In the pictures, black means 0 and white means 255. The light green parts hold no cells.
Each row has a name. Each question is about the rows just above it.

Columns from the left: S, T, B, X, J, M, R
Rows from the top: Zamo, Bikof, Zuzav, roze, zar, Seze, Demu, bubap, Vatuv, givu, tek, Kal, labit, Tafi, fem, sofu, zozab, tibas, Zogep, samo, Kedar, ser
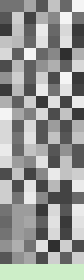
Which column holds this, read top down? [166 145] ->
B
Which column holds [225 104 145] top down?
X
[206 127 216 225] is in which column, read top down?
B

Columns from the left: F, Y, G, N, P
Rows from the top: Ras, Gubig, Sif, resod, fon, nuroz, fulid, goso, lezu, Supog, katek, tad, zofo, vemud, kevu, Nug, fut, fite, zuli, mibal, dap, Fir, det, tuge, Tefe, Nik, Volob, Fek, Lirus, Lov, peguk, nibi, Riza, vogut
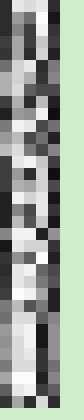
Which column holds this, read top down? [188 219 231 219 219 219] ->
Y
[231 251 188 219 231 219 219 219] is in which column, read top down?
Y
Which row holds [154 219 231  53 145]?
Lov
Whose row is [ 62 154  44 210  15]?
kevu
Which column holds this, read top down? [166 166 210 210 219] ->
Y
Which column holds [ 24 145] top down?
P

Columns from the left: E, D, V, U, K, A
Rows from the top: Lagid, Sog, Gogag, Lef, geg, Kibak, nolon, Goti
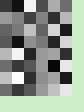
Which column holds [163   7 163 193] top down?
K
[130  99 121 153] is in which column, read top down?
U
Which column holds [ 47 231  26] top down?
A

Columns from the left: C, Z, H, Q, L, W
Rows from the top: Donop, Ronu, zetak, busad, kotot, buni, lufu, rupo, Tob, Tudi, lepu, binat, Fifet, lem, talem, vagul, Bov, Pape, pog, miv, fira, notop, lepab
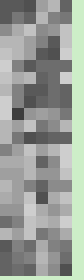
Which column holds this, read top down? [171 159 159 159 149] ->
Z
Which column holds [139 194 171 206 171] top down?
W
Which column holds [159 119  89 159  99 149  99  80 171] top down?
Q
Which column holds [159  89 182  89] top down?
H
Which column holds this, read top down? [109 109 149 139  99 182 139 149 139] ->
L

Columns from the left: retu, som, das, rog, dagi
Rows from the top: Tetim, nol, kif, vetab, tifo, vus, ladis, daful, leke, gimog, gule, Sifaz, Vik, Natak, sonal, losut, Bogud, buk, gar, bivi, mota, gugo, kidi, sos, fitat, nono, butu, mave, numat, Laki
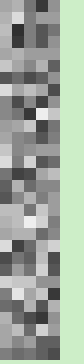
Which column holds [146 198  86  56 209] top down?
rog
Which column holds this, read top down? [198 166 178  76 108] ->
das
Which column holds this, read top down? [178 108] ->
das

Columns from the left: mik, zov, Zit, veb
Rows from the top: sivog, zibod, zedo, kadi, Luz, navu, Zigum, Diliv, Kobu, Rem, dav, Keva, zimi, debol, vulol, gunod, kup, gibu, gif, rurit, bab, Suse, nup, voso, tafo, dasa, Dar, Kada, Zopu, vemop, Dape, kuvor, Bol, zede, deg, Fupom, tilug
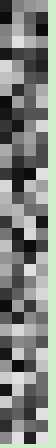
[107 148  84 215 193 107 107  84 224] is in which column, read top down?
veb
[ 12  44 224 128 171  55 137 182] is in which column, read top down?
Zit
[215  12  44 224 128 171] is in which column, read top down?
Zit
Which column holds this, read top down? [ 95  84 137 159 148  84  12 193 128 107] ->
Zit
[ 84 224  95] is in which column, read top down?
veb
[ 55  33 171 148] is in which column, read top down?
mik

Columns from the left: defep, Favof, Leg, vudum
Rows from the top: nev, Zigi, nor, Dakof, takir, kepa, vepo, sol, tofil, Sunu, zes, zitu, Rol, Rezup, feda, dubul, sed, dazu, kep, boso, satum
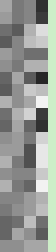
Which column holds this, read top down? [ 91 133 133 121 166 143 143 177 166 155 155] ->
Favof
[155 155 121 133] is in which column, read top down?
Favof
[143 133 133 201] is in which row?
feda
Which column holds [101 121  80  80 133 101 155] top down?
Leg
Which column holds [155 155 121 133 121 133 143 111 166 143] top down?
Favof

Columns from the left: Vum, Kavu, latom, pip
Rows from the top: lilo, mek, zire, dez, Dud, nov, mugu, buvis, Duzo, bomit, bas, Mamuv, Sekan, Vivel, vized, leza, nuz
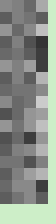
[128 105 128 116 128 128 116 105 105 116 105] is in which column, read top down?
Kavu
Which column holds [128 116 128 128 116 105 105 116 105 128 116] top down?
Kavu
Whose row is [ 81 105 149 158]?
bomit
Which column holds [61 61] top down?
pip

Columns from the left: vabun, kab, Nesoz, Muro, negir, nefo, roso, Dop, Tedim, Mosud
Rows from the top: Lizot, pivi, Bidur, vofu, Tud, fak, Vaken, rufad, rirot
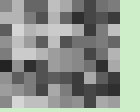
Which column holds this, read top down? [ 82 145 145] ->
nefo
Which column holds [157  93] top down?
negir
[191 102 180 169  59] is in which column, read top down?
Mosud
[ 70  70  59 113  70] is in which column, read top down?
Dop
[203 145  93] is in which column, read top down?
kab
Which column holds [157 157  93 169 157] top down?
negir

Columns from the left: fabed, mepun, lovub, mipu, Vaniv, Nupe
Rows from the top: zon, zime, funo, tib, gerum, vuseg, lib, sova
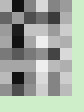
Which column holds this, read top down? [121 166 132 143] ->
lovub
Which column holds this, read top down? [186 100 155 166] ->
fabed
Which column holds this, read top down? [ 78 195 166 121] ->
lovub

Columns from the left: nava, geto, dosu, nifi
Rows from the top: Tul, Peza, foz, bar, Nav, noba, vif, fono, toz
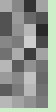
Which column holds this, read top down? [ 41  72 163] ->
nifi
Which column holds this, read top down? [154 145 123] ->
geto
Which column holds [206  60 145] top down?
dosu
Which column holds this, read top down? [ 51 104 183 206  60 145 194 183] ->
dosu

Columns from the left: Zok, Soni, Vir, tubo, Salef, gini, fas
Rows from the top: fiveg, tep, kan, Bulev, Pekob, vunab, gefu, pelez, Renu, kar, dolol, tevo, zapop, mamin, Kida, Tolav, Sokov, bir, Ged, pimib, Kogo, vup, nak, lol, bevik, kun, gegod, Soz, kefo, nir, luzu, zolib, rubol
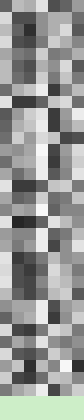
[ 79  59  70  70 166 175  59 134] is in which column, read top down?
Vir
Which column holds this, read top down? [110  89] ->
fas

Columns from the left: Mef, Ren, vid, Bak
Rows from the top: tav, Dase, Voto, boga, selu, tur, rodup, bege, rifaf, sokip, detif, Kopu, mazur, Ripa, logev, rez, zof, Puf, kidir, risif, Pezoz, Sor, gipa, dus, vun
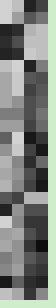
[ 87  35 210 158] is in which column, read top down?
Mef
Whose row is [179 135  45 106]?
Ripa
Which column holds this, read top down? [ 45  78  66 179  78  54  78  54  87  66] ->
vid
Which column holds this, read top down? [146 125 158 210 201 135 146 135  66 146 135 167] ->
Ren
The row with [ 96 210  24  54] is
Kopu

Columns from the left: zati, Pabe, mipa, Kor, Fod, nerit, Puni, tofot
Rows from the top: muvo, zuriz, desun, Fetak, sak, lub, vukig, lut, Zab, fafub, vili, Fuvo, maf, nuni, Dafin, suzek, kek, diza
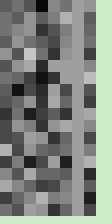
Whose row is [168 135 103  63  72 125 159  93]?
suzek
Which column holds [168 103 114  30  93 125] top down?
nerit
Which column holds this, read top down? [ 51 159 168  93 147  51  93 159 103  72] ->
Fod

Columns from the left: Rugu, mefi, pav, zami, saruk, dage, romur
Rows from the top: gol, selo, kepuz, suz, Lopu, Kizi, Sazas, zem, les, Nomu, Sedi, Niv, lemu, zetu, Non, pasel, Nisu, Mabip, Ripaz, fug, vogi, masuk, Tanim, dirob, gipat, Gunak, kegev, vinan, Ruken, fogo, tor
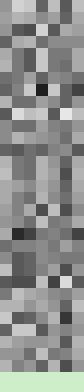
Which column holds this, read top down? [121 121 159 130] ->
mefi
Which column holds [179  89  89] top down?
pav
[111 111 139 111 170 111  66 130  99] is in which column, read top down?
pav
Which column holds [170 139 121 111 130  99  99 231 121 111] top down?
dage
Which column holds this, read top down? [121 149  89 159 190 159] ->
romur
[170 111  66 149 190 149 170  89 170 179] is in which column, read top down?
romur
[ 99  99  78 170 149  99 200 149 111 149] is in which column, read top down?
pav

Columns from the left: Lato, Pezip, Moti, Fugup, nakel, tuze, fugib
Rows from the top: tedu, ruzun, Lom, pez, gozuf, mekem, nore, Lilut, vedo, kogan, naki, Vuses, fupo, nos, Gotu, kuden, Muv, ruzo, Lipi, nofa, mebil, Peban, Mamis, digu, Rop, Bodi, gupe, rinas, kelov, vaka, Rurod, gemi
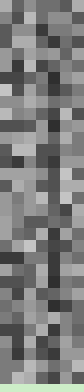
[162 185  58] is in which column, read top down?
Pezip
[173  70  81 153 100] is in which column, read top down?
Fugup
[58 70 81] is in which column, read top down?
Pezip
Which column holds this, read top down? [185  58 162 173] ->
Pezip

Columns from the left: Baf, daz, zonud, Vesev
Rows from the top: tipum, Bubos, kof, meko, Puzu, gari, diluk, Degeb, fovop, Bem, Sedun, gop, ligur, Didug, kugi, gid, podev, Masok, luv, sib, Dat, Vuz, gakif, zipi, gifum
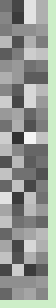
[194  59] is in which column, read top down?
daz
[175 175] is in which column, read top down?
Vesev
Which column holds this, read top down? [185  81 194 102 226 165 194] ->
Baf
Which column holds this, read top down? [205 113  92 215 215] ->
zonud

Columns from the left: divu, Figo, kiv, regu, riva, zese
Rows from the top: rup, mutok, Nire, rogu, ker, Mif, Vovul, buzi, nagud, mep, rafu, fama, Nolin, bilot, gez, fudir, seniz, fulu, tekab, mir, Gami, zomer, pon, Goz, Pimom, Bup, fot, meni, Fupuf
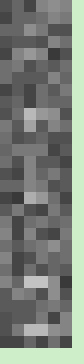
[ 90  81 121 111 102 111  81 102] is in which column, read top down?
divu
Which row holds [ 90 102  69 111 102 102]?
nagud
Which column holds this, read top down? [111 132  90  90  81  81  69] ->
divu
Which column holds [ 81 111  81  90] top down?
zese
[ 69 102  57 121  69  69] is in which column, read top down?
Figo
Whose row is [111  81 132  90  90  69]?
bilot
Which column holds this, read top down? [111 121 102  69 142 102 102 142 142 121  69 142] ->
riva

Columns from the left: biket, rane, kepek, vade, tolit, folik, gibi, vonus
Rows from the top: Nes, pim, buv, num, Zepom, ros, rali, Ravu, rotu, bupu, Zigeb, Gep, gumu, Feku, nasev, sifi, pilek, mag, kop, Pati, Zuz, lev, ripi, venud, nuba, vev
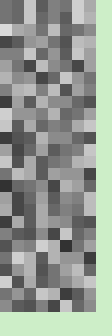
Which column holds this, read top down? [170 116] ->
kepek
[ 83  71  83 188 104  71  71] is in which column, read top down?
rane
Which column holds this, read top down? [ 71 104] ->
vonus
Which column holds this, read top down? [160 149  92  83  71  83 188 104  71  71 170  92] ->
rane
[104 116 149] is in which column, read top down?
gibi
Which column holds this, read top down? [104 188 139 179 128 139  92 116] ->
tolit

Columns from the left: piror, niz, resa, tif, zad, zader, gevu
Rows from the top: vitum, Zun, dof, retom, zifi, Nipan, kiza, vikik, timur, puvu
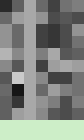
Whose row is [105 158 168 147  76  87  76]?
Zun
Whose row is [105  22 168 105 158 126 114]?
vikik
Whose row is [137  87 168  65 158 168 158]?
Nipan
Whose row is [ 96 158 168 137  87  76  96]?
puvu

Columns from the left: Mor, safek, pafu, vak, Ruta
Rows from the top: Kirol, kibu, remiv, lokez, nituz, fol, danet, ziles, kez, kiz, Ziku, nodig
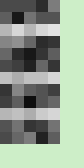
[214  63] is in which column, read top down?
Ruta
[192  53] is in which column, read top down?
Mor
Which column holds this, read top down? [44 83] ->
vak
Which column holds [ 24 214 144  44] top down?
safek
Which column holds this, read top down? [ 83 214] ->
vak
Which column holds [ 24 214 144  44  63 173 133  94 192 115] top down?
safek
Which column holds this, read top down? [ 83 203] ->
vak

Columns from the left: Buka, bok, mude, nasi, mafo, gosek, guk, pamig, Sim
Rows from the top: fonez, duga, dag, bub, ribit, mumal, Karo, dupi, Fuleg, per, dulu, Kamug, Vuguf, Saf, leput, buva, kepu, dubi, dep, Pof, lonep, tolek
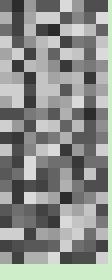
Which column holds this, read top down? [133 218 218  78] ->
mude
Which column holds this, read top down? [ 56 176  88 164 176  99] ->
gosek
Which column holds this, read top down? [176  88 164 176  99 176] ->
gosek
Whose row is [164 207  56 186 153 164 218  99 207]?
Fuleg
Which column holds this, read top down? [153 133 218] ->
guk

